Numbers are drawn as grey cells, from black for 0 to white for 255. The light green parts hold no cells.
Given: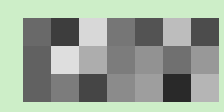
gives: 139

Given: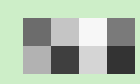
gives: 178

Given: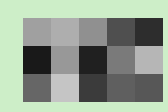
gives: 197

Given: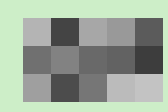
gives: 76

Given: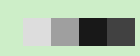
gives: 221

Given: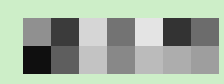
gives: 136

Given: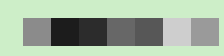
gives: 103

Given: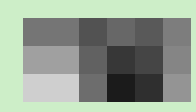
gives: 109

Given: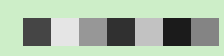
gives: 48

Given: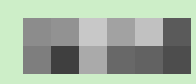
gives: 170
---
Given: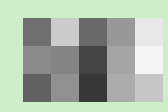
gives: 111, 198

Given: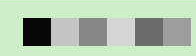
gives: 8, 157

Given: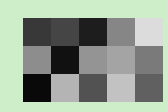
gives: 56, 96

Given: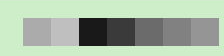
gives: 171, 149

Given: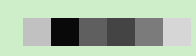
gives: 193, 214

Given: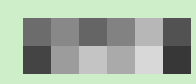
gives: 108, 55

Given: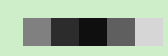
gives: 128, 214

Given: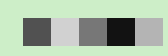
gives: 81, 180
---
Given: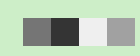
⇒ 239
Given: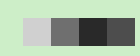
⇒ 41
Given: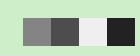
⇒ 239
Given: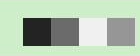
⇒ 240
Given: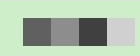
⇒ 64
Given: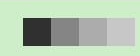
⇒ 172
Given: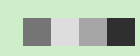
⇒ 166
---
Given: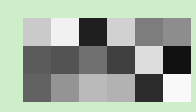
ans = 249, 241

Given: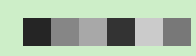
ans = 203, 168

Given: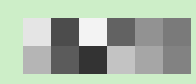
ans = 243, 229

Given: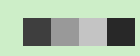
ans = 196, 153

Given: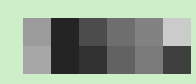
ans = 203, 167

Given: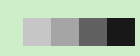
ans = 198, 165
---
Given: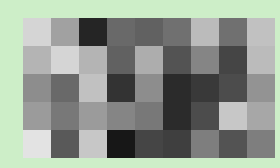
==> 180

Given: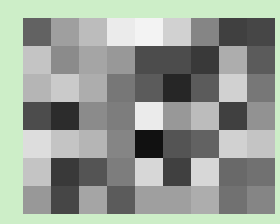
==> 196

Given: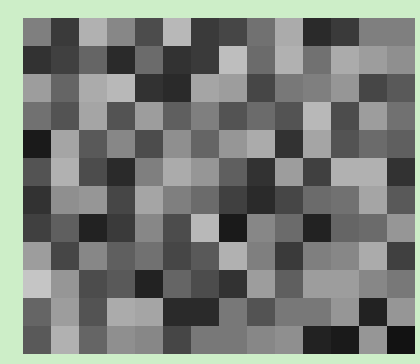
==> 50

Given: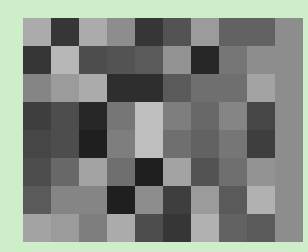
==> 54

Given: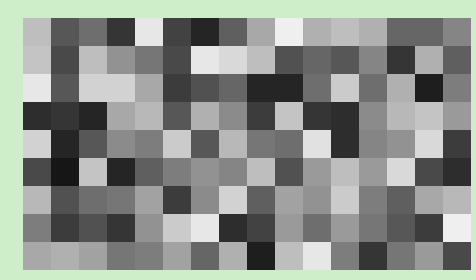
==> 196
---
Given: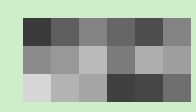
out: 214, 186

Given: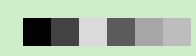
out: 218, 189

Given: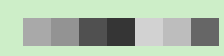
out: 210, 189

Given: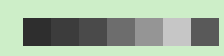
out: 198, 149

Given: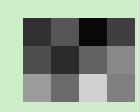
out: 208, 156

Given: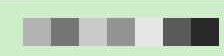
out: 231, 202

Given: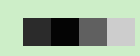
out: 205, 96

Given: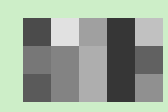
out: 225, 193
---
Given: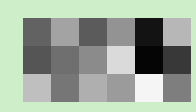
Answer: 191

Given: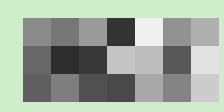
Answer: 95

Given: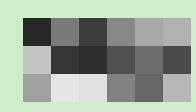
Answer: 161

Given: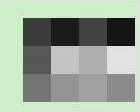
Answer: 116

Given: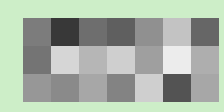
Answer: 151

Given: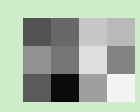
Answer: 90
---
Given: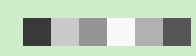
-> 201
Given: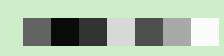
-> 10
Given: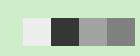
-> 54
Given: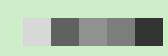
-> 97
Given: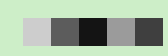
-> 92
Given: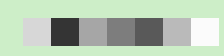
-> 52
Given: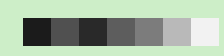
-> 80
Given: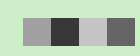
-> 56
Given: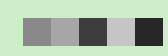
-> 166
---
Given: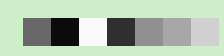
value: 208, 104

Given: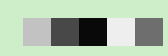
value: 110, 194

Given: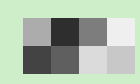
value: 239, 67

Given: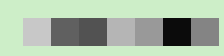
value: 132, 200

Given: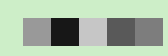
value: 125, 153

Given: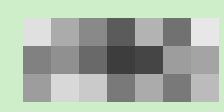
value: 231, 157
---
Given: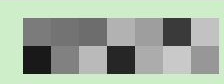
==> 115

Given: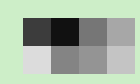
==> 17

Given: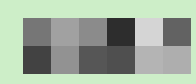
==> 161

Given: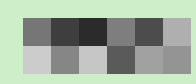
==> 62

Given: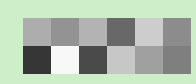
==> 147

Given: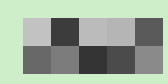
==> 60

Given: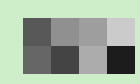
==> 144

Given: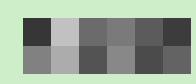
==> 193

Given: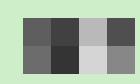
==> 65
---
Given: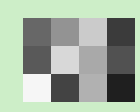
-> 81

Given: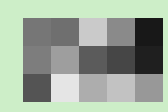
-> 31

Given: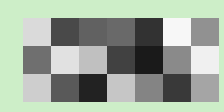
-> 240

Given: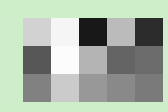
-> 108

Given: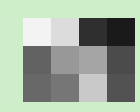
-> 75

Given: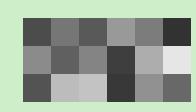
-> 230
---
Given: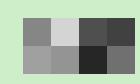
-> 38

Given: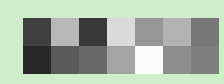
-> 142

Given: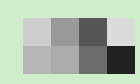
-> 108

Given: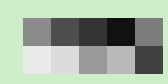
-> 185

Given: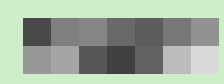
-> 188

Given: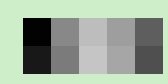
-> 166
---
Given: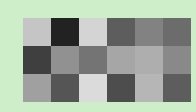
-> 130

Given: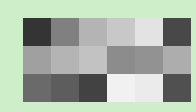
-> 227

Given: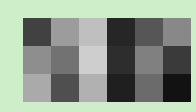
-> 86

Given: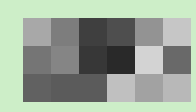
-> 147

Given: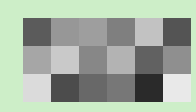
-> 194

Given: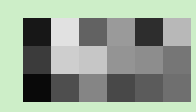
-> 45
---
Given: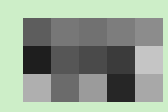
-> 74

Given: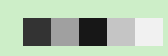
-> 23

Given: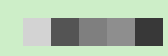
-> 127

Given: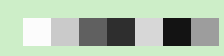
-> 46

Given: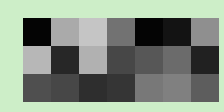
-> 71

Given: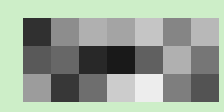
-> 25

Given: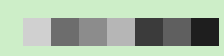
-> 182

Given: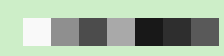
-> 169
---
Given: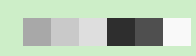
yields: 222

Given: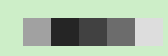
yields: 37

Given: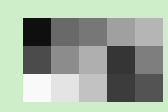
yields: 228

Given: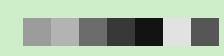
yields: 56

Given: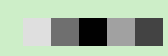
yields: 111

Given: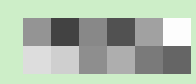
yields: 142

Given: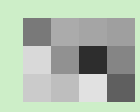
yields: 203

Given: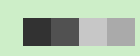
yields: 50
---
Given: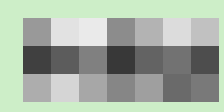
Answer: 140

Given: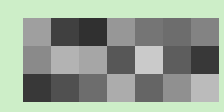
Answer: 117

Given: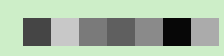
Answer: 122

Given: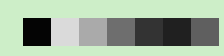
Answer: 95

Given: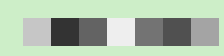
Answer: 115

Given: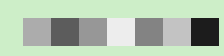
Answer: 151

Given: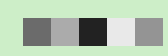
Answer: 148

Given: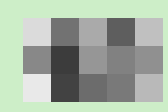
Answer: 136

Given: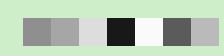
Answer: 166
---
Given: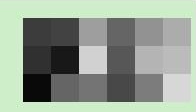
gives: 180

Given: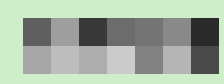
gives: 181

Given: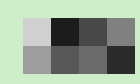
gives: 107

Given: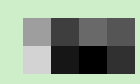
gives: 0

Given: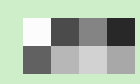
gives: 210

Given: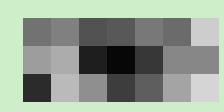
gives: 135

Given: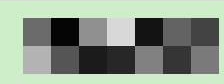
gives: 53
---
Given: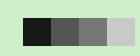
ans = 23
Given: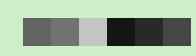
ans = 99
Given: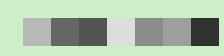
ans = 184
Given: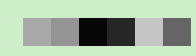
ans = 170
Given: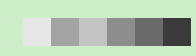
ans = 231
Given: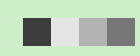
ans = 60
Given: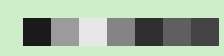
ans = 26
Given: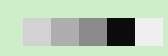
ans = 210
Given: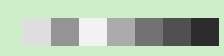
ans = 222
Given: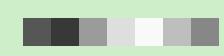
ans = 86
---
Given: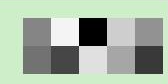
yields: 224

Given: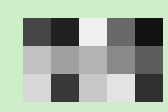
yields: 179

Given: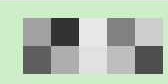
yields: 225

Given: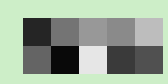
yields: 230

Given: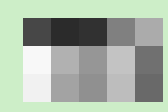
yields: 150

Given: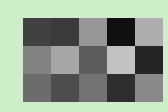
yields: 93
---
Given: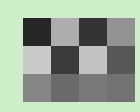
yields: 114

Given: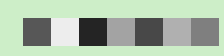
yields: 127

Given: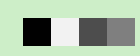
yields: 127

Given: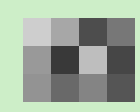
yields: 85

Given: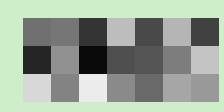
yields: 153

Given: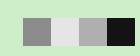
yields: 19
